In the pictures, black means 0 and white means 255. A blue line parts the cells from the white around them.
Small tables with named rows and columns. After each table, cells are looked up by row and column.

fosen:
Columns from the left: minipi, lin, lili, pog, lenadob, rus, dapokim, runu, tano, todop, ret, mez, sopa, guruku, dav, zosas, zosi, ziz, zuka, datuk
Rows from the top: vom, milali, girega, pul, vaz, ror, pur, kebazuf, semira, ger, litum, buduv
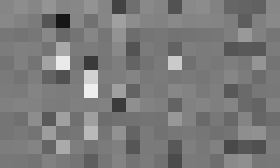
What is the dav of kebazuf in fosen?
132
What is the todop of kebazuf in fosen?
143
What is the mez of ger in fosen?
114
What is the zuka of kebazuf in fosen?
100
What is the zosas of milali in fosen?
132
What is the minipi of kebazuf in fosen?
128
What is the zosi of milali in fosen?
126
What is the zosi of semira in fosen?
104
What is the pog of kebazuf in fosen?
124
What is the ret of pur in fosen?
125
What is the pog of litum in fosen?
101
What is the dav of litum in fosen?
120
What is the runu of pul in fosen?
120
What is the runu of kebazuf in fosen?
130
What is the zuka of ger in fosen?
145
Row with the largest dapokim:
pur

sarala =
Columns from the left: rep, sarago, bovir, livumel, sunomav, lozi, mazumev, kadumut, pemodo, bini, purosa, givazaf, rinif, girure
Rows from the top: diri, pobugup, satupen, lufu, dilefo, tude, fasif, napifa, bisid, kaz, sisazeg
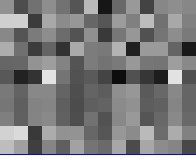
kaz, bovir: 57
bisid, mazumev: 114
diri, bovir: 113
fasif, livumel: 136
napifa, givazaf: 97
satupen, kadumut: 57
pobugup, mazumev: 102
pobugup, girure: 128
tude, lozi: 82
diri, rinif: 142
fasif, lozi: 78
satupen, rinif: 141
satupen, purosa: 81
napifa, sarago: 95
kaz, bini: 139
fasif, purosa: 90
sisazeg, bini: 75
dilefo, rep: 102
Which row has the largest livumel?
tude

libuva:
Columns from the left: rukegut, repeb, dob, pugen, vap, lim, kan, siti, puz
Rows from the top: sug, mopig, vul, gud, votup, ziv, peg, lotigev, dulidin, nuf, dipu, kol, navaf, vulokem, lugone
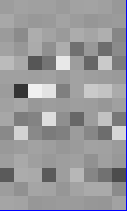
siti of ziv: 156
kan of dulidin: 157
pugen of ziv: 161
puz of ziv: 154
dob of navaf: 170
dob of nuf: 137
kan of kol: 145
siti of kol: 160
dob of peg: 240
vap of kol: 158
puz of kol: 152

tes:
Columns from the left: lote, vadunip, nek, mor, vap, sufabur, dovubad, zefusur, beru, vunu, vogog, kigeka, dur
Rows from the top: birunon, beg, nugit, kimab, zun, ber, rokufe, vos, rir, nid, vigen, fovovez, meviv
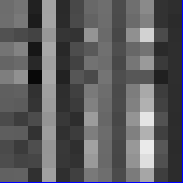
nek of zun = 40
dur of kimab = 46
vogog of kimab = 115
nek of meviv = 48
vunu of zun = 118
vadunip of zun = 106
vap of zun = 45
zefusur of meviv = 110
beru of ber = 78
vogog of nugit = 210
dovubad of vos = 129
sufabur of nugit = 51
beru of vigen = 71
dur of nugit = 45
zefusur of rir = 103
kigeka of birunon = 50
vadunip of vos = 92
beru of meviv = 75

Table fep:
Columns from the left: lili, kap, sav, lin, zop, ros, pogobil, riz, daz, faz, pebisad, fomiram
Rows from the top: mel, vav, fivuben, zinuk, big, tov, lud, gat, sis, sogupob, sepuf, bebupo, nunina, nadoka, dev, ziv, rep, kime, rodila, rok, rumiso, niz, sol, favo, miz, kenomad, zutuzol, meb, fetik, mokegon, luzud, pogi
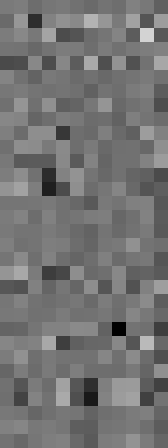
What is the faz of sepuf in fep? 113
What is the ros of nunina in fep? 147
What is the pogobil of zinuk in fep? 110
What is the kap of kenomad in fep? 145
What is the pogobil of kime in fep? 101
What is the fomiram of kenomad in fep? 79
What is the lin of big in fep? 77
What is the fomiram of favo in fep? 62
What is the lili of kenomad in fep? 124
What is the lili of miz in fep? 134
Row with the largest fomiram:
big

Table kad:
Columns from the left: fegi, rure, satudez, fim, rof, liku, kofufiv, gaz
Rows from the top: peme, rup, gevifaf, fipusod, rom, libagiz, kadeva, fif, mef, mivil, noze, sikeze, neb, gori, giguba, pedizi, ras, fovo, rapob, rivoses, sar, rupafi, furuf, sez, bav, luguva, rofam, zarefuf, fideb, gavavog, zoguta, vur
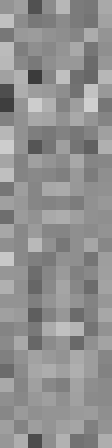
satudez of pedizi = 146
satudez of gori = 134
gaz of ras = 147
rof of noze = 159
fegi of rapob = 200
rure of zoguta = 131
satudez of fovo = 185
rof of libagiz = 192
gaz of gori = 145
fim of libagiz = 133
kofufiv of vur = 119
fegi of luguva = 128
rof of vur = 178
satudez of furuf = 94
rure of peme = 159
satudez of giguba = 134
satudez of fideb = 152
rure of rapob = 137
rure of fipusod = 126
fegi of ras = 167

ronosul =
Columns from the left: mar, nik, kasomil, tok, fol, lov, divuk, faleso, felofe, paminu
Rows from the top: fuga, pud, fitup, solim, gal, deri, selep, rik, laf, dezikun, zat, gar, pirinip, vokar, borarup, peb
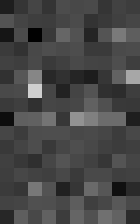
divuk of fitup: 36
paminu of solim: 76
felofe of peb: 98
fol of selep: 34
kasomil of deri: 134
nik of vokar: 54
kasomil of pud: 62
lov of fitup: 82
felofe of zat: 60
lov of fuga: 72
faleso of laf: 108
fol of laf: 55
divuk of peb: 81
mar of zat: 57
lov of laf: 146
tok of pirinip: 63
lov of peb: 101

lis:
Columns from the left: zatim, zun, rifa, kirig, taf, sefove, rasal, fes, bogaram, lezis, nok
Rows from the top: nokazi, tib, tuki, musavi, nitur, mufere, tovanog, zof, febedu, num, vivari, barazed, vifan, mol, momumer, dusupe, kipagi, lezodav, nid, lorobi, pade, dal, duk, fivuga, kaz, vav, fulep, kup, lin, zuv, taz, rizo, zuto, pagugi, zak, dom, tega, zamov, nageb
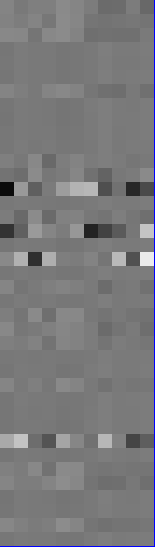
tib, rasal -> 117
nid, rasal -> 131
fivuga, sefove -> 130
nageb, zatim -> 119
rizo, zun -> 195
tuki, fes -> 113
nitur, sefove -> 119
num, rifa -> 121
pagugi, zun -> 124
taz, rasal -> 123
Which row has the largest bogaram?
nid

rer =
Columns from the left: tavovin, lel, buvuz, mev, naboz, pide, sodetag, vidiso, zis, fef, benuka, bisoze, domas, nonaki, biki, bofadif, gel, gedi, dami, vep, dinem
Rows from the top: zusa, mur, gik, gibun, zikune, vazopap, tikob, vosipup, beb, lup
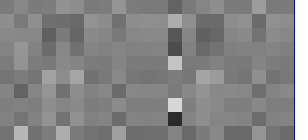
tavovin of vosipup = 127
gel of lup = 106
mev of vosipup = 142
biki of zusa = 133
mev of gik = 96
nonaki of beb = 132
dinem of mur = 141
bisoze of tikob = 133
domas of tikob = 122
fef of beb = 131
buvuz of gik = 136
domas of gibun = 76
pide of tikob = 141
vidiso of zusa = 124
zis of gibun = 133
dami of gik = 115
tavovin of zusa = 123

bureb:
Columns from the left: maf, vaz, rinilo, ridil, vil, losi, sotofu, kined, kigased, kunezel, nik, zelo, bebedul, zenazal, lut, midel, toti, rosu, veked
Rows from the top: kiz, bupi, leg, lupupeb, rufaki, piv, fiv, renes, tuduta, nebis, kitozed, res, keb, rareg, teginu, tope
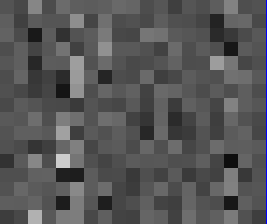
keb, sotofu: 92
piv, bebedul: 72
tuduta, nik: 53
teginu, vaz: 93
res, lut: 95
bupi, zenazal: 78
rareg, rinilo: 91
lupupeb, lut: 91
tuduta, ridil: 79
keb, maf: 79
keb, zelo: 66
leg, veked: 88
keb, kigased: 75
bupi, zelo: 93
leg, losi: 83
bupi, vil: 85

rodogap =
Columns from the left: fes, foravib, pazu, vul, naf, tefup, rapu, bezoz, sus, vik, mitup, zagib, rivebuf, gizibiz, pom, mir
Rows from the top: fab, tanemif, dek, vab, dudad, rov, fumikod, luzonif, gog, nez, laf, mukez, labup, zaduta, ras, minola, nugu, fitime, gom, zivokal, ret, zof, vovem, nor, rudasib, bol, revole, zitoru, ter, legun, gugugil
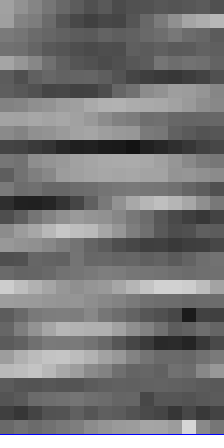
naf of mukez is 153
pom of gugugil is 137
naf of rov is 98
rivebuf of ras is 181
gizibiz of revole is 109
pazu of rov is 96
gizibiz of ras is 167
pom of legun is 56
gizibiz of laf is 55

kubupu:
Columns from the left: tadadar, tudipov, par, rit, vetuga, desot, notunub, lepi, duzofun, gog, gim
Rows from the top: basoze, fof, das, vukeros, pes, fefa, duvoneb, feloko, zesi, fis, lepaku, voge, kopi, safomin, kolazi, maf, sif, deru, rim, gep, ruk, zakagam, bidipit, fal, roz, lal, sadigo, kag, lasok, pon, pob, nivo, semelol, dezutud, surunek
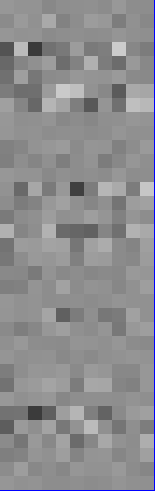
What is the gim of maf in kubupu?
141
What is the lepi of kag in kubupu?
166
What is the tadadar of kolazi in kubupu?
141
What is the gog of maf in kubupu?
149
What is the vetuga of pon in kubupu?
158
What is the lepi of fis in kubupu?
142
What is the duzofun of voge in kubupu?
136
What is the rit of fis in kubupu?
141
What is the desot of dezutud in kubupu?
150
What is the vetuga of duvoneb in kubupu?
202
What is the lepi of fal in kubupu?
149
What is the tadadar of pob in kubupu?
93
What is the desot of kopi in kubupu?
141
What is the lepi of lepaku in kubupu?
148
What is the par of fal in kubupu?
135
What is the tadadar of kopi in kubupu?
151

